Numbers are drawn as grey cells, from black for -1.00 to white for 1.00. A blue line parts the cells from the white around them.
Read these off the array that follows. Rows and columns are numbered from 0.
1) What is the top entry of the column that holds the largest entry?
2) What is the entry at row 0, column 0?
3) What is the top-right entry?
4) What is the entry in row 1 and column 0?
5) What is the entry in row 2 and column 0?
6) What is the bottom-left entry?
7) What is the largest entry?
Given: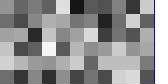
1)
-0.25
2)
0.16
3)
0.59
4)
-0.14
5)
0.26
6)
-0.14
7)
0.91

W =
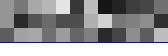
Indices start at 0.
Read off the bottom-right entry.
0.49
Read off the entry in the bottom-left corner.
-0.27
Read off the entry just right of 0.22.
-0.21
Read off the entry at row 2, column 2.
0.32
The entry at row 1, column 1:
-0.67
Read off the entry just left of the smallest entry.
0.49
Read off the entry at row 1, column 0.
0.17
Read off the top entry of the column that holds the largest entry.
0.79
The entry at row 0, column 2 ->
0.32
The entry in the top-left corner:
0.17
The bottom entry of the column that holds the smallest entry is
-0.67

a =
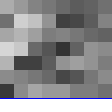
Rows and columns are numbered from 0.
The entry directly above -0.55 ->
0.09
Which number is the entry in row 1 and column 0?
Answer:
-0.12
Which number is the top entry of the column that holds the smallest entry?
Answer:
-0.18
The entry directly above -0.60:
0.03
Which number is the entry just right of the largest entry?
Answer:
0.57
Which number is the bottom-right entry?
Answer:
-0.12
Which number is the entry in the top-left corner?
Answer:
0.35
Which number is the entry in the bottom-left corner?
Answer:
-0.55
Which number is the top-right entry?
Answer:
-0.12
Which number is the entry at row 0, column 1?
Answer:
0.20
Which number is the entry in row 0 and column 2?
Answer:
0.03
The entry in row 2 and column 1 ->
0.41
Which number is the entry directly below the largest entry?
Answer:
0.41

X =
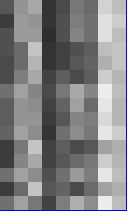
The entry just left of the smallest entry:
0.21
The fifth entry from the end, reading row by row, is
-0.02
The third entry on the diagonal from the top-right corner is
-0.12
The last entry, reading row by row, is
0.48
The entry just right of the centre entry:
0.26
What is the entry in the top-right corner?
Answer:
0.48
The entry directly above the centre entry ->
-0.07
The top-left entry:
-0.32
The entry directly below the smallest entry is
-0.59
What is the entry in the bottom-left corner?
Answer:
-0.12
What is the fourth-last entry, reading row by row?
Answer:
0.37
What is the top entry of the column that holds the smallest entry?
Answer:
-0.59
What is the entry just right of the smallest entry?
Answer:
-0.37
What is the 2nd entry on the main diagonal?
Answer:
0.21
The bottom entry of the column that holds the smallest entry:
-0.48
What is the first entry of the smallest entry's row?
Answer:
-0.37
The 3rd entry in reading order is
0.32
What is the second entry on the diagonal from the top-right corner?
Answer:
0.75
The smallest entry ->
-0.64
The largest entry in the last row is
0.86
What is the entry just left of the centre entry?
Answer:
-0.48
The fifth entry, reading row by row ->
-0.42

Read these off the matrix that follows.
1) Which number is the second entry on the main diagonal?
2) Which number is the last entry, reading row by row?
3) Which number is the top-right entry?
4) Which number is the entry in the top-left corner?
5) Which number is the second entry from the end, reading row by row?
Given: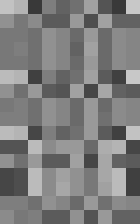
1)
-0.06
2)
-0.23
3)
0.57
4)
0.52
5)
-0.23

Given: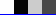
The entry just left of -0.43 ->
0.60
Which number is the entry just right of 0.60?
-0.43

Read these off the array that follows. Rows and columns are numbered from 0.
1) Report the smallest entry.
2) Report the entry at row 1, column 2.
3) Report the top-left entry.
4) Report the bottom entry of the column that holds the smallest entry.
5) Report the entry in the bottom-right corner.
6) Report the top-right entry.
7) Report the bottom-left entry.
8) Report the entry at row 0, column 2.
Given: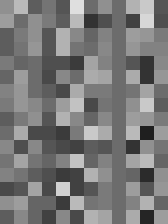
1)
-0.76
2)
0.13
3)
0.13
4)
-0.71
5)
0.23
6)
-0.33
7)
-0.27
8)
-0.27

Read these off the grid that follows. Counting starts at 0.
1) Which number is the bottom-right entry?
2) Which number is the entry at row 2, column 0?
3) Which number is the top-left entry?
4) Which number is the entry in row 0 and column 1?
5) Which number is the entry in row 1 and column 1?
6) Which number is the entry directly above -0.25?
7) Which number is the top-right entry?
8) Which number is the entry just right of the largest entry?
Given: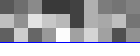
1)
0.14
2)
-0.25
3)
-0.31
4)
-0.14
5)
0.14
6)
0.50
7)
0.02
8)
0.26

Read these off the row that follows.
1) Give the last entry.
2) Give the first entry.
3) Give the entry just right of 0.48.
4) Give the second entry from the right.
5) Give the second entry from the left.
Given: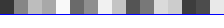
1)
0.83
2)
-0.57
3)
0.32
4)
-0.40
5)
0.05
